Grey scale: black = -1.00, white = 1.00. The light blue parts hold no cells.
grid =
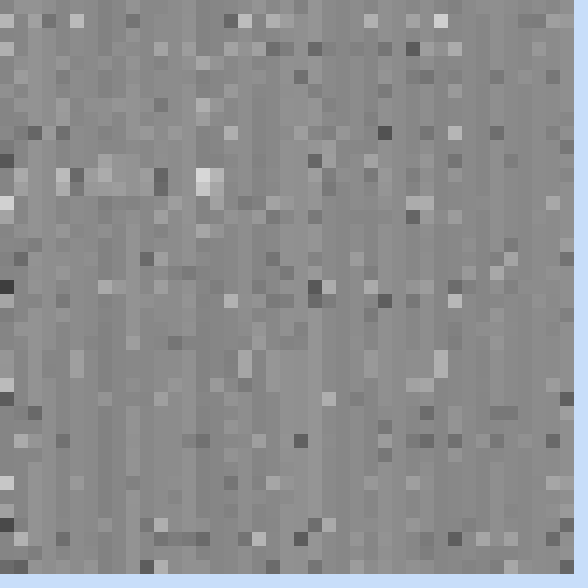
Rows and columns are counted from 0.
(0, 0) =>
0.04
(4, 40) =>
0.12
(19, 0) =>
0.04
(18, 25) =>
0.22
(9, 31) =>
0.05
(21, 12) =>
0.10
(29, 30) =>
-0.15
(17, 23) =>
0.08
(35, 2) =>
0.15
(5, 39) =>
-0.07
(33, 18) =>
0.04
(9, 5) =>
0.10
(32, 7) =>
0.02
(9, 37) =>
0.07
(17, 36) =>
-0.04
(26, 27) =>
0.13
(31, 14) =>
-0.11
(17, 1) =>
0.05
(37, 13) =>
0.14
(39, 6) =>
0.08
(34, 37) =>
0.07
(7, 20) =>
0.14
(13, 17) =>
0.11
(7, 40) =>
0.12
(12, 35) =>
0.12
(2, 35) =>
0.12
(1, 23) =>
0.08
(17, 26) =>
0.05
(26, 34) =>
0.05
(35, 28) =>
0.10
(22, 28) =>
0.10
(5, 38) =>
0.10
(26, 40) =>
0.12
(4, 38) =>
0.10
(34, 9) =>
0.01
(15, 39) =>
0.09
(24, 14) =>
0.03
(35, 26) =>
0.05
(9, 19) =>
0.07
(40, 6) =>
0.16

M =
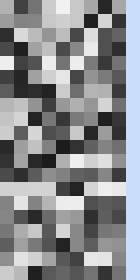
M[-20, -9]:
0.39
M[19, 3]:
-0.30
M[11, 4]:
0.37
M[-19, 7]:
0.67
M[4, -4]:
0.86
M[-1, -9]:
0.60
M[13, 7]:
0.87
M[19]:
[0.60, 0.45, -0.75, -0.30, -0.21, -0.33, -0.10, -0.60, -0.10]
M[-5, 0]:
0.05
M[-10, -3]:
-0.24
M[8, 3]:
-0.07
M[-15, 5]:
-0.45
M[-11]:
[0.60, -0.27, 0.68, -0.39, -0.29, 0.56, -0.70, 0.22, -0.63]
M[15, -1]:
-0.44
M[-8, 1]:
-0.64
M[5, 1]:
-0.71
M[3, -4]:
0.07
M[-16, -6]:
0.86
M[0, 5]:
0.56
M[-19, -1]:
-0.60
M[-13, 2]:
0.15
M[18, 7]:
0.79
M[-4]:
[-0.07, 0.35, 0.56, -0.31, 0.66, 0.07, -0.46, -0.07, -0.03]
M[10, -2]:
0.03
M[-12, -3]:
0.07
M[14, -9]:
0.03
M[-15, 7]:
-0.04
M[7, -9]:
0.43
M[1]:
[0.22, 0.03, 0.04, 0.56, 0.62, 0.56, -0.75, 0.67, -0.60]
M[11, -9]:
-0.61
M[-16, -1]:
-0.10
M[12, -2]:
0.05
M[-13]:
[0.43, 0.51, 0.15, -0.51, 0.19, 0.38, 0.18, 0.66, -0.12]
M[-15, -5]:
0.80

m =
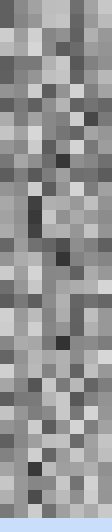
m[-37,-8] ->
-0.25
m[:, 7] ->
[0.56, 0.46, 0.19, 0.16, 0.13, 0.44, 0.28, -0.19, -0.05, 0.18, 0.23, -0.12, -0.28, 0.26, 0.15, 0.10, 0.16, -0.25, 0.04, 0.19, 0.67, -0.20, 0.19, 0.19, -0.02, 0.69, 0.19, -0.01, 0.15, 0.18, 0.27, 0.54, 0.49, 0.13, 0.18, 0.17, 0.58]
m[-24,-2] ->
-0.02
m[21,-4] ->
0.39
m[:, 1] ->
[0.08, 0.04, 0.24, 0.31, -0.05, 0.03, 0.09, -0.05, -0.02, 0.28, 0.07, 0.30, -0.01, 0.08, 0.17, 0.14, 0.18, 0.22, 0.35, 0.25, 0.18, -0.05, 0.21, 0.24, 0.34, 0.15, 0.20, 0.05, -0.05, 0.18, 0.08, 0.07, 0.15, 0.16, 0.19, 0.18, 0.17]
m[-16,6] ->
-0.11
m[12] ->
[-0.27, -0.01, -0.30, -0.02, 0.25, -0.13, -0.11, -0.28]
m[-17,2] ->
0.56
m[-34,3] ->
0.07
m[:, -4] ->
[0.49, 0.54, 0.14, -0.28, 0.57, 0.54, 0.15, 0.41, 0.00, -0.08, 0.14, -0.57, 0.25, 0.15, 0.36, 0.14, 0.39, -0.38, -0.59, 0.07, 0.29, 0.39, 0.36, 0.16, -0.61, 0.39, 0.38, -0.04, 0.57, 0.57, 0.15, 0.51, 0.22, 0.25, 0.56, 0.46, 0.25]
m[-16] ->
[-0.27, -0.05, -0.26, 0.10, 0.39, -0.21, -0.11, -0.20]
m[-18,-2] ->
0.34
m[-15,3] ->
0.03
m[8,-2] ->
-0.44
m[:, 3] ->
[0.48, 0.50, 0.05, 0.07, 0.40, 0.50, -0.27, 0.12, 0.07, 0.07, -0.27, -0.15, -0.02, -0.27, 0.38, 0.55, 0.35, -0.21, -0.02, 0.06, 0.05, 0.10, 0.03, 0.05, -0.07, 0.31, 0.03, 0.56, 0.42, 0.08, -0.27, 0.49, -0.20, 0.47, 0.06, 0.27, -0.11]
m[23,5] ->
-0.24
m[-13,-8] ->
0.06
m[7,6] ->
-0.10
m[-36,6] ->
0.20
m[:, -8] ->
[-0.25, -0.25, 0.61, 0.45, -0.26, -0.25, 0.15, -0.27, 0.35, 0.54, 0.18, -0.07, -0.27, 0.16, 0.32, 0.27, 0.34, -0.19, 0.16, 0.59, -0.13, -0.27, 0.63, 0.61, 0.06, -0.21, 0.63, 0.30, -0.26, 0.53, 0.16, -0.25, 0.02, 0.29, 0.55, 0.38, -0.05]
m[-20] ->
[-0.19, 0.22, -0.11, -0.21, -0.38, 0.11, 0.00, -0.25]
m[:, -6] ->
[0.27, 0.18, 0.63, 0.68, -0.05, 0.17, 0.60, -0.25, 0.27, 0.69, 0.59, 0.12, -0.30, 0.60, -0.50, -0.55, -0.48, -0.11, 0.43, 0.66, 0.56, -0.26, 0.47, 0.62, 0.31, 0.43, 0.45, -0.33, -0.04, -0.01, 0.60, 0.25, 0.62, -0.55, 0.05, -0.40, 0.60]

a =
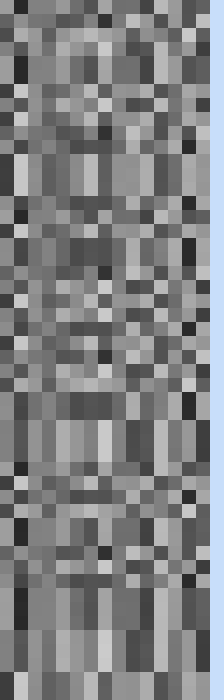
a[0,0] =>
0.23
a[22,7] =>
0.58
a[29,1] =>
-0.45
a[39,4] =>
-0.34
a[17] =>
[0.09, -0.44, -0.11, 0.02, -0.19, -0.41, -0.35, -0.37, -0.17, 0.35, -0.19, 0.00, 0.34, -0.67, 0.30]
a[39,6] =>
0.00
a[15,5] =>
-0.14
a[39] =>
[-0.22, 0.12, -0.07, -0.11, -0.34, -0.31, 0.00, -0.62, -0.04, 0.48, 0.17, -0.37, 0.18, -0.35, 0.49]
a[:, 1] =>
[-0.69, 0.12, 0.36, -0.32, -0.69, -0.69, 0.55, -0.33, 0.56, 0.11, -0.44, 0.56, 0.55, 0.55, -0.44, -0.68, 0.56, -0.44, -0.45, 0.11, -0.33, 0.56, -0.32, -0.44, 0.55, 0.11, -0.33, 0.35, -0.43, -0.45, -0.33, -0.33, -0.34, -0.69, 0.55, -0.45, 0.36, -0.69, -0.68, 0.12, -0.32, -0.45, -0.69, -0.67, -0.69, -0.32, -0.34, -0.34, 0.56, 0.55]
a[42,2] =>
0.01
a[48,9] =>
0.14
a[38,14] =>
-0.26
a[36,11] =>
0.00
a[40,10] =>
-0.33
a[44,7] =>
0.29
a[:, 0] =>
[0.23, -0.23, -0.40, 0.00, 0.23, 0.23, -0.51, 0.01, -0.50, -0.23, 0.11, -0.52, -0.51, -0.52, 0.11, 0.24, -0.51, 0.09, 0.10, -0.22, 0.00, -0.52, 0.02, 0.10, -0.51, -0.23, 0.02, -0.39, 0.10, 0.11, 0.00, 0.01, 0.01, 0.24, -0.51, 0.10, -0.41, 0.24, 0.24, -0.22, 0.01, 0.10, 0.24, 0.23, 0.24, 0.00, 0.01, 0.01, -0.52, -0.52]
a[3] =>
[0.00, -0.32, 0.16, -0.11, 0.36, 0.17, 0.00, 0.57, 0.03, -0.40, -0.33, 0.44, -0.06, 0.20, -0.51]
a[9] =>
[-0.23, 0.11, -0.08, -0.11, -0.35, -0.30, 0.01, -0.61, -0.04, 0.49, 0.18, -0.37, 0.19, -0.36, 0.50]
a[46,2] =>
0.15
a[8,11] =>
-0.36
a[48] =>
[-0.52, 0.56, 0.11, -0.25, -0.15, 0.10, 0.44, -0.26, 0.15, 0.14, 0.35, -0.35, -0.14, 0.33, 0.18]
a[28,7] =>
-0.37
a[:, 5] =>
[-0.14, -0.29, 0.30, 0.17, -0.14, -0.14, 0.09, 0.18, 0.10, -0.30, -0.41, 0.08, 0.09, 0.08, -0.40, -0.14, 0.09, -0.41, -0.41, -0.29, 0.17, 0.09, 0.18, -0.40, 0.10, -0.30, 0.17, 0.31, -0.40, -0.40, 0.18, 0.18, 0.18, -0.14, 0.10, -0.40, 0.30, -0.14, -0.14, -0.31, 0.18, -0.40, -0.13, -0.15, -0.13, 0.17, 0.18, 0.18, 0.10, 0.09]
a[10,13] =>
-0.67
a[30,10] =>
-0.33
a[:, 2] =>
[0.01, -0.08, 0.19, 0.16, 0.00, 0.02, 0.11, 0.14, 0.10, -0.08, -0.11, 0.08, 0.11, 0.10, -0.12, 0.01, 0.09, -0.11, -0.11, -0.08, 0.15, 0.10, 0.14, -0.12, 0.10, -0.07, 0.14, 0.19, -0.11, -0.11, 0.15, 0.15, 0.15, 0.01, 0.10, -0.11, 0.21, 0.00, 0.01, -0.07, 0.14, -0.12, 0.01, 0.01, 0.02, 0.15, 0.15, 0.14, 0.11, 0.10]
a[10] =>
[0.11, -0.44, -0.11, 0.02, -0.18, -0.41, -0.35, -0.37, -0.17, 0.36, -0.21, -0.01, 0.34, -0.67, 0.30]
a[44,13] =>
-0.36
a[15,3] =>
0.02
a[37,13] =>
-0.36
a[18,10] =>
-0.20
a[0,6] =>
-0.36
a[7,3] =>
-0.10
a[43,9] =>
-0.13
